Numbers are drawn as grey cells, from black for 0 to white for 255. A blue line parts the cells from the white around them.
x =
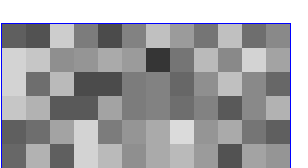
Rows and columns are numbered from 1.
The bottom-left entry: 103
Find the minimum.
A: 53
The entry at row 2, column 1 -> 211
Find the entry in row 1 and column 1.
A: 95
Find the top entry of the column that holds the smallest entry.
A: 192
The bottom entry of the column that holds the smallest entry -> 170
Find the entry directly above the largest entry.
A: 110
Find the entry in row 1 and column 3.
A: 205
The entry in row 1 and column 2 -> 82
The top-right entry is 137
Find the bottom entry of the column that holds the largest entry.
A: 186
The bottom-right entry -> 149
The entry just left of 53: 155
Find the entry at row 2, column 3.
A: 143
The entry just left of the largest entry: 170
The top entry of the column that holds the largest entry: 155
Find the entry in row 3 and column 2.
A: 110
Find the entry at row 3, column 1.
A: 211
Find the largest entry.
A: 219

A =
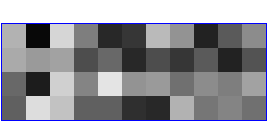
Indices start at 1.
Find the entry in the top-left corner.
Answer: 178
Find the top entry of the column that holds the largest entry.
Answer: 40
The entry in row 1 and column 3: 214
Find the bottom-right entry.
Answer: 112
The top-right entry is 140
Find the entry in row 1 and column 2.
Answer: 8
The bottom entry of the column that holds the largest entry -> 96
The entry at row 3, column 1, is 104
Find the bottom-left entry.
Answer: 96
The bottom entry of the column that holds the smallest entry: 221
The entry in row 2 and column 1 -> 170
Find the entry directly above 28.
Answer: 154
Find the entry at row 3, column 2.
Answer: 28

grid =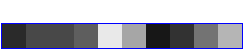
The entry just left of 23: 166
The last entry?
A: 181
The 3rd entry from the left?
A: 72

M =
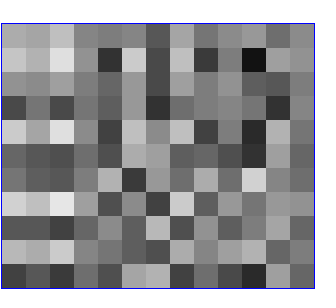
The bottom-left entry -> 65
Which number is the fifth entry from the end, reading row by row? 110
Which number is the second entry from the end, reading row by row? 159
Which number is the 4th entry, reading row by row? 133
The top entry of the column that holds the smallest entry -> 152
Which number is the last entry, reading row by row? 102
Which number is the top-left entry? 172
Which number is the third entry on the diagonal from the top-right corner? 94
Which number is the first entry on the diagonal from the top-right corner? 139
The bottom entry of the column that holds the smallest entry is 42
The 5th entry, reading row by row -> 125
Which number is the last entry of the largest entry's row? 146
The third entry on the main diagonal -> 159
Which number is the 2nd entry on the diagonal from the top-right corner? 159
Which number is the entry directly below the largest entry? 65
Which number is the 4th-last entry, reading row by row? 73
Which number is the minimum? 18
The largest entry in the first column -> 209
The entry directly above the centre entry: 139
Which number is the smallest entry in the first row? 87
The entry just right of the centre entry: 94
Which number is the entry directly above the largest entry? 87
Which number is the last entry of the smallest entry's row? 146

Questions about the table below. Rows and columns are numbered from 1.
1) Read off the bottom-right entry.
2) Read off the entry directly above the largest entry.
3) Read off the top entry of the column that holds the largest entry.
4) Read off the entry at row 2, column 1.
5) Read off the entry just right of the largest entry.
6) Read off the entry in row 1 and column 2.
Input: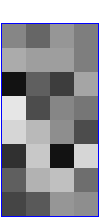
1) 142
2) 18
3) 134
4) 171
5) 76
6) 102

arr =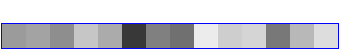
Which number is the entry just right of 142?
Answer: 198
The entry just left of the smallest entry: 171

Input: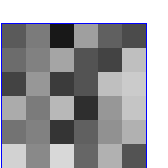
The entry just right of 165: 83
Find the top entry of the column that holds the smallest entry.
24
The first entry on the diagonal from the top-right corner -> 75
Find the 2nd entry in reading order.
123
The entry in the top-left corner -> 90
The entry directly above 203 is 191
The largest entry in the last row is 216
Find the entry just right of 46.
151
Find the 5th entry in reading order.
96
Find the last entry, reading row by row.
83
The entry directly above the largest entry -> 52
